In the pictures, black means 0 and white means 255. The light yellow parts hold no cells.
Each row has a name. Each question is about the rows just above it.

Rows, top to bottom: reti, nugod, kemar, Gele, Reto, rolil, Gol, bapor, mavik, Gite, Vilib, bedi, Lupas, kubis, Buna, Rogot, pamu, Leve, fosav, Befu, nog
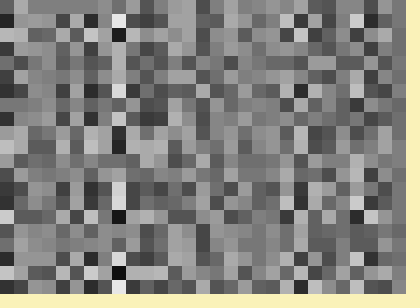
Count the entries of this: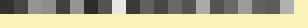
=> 21
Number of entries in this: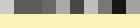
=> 10
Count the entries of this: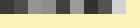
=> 9
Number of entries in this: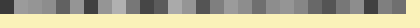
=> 29
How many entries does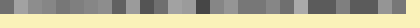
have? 29
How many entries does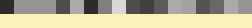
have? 18
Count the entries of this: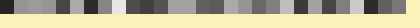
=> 29

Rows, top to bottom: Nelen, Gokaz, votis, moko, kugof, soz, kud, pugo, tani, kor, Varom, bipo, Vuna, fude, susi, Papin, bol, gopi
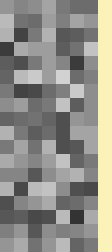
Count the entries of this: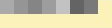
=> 7
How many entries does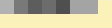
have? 7
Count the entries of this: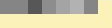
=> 7
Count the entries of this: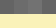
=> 4

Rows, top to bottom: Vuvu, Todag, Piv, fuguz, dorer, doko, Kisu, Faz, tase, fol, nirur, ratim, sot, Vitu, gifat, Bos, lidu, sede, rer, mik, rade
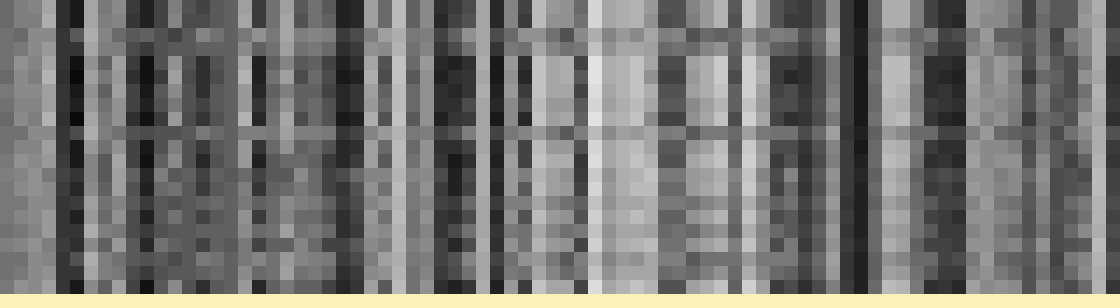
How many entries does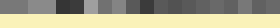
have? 20
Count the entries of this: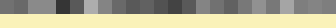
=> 24
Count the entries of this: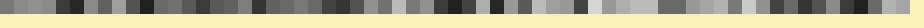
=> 65
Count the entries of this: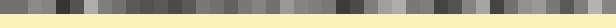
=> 44
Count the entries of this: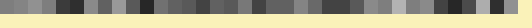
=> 37
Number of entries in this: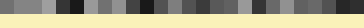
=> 26

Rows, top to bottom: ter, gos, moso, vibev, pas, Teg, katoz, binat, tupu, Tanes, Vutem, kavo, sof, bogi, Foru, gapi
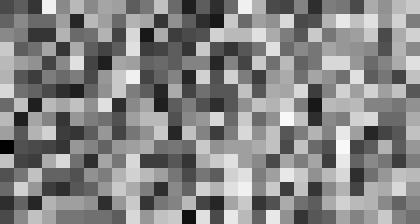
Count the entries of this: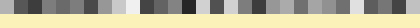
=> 30
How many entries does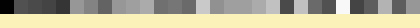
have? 30

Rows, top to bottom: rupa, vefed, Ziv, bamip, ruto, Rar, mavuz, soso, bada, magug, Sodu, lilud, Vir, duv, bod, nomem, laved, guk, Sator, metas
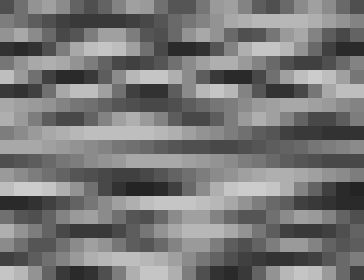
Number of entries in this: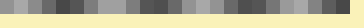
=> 25
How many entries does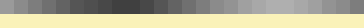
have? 26
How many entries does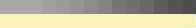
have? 14
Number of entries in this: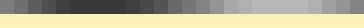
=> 26
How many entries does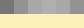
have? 6
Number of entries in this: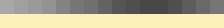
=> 16

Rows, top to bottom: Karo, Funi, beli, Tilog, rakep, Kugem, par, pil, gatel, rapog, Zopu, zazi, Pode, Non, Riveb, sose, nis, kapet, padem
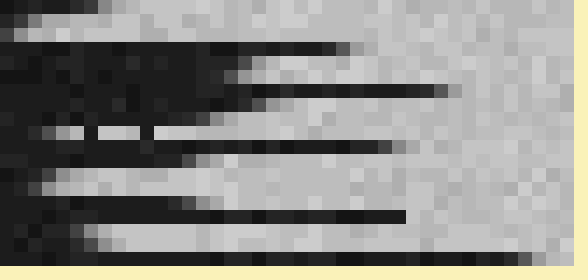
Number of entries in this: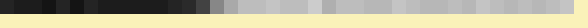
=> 41
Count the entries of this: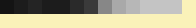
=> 13
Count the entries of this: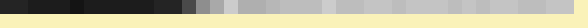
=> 41
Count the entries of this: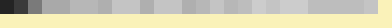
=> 27
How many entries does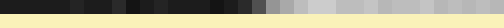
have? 36
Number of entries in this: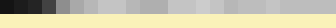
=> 24
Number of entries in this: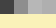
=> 4

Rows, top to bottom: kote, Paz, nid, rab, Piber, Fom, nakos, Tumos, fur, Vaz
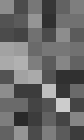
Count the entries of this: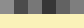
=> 6
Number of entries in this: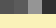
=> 4
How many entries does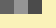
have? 3
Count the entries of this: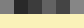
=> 6
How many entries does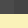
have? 2

